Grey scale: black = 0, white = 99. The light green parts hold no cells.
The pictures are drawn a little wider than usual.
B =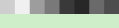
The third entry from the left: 61
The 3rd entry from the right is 15
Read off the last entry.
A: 30

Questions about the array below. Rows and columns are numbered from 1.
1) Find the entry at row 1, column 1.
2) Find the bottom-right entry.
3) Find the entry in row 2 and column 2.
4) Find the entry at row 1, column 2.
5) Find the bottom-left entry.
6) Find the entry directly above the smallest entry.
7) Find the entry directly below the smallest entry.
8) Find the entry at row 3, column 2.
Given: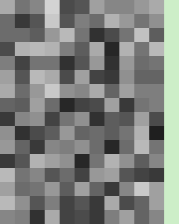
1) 66
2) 52
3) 22
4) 45
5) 52
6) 29
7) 45
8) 42

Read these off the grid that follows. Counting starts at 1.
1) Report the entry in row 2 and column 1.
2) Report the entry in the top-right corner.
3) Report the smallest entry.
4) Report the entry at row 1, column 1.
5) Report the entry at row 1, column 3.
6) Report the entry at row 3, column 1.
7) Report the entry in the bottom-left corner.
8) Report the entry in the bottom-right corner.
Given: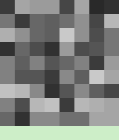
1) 46
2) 19
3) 16
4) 23
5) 60
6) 68
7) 40
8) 64

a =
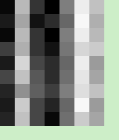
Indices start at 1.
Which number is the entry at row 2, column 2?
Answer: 64
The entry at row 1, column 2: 72
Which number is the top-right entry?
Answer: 75
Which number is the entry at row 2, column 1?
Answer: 10
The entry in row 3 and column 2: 72
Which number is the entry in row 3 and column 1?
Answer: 3
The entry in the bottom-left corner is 14
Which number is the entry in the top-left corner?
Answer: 3
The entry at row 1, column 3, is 20
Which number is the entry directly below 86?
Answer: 96
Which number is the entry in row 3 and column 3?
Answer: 20
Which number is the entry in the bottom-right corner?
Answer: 64
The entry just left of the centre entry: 27
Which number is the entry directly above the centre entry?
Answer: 7

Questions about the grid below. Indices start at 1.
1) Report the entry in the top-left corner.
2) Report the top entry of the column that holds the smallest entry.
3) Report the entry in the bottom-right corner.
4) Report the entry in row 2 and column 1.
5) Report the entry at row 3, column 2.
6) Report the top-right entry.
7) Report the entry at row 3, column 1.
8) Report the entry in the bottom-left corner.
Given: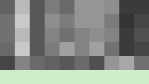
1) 38
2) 23
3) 44
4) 44
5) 72
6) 23
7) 44
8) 27

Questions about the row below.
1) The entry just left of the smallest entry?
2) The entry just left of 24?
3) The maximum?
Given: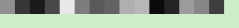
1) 71
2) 52
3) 90
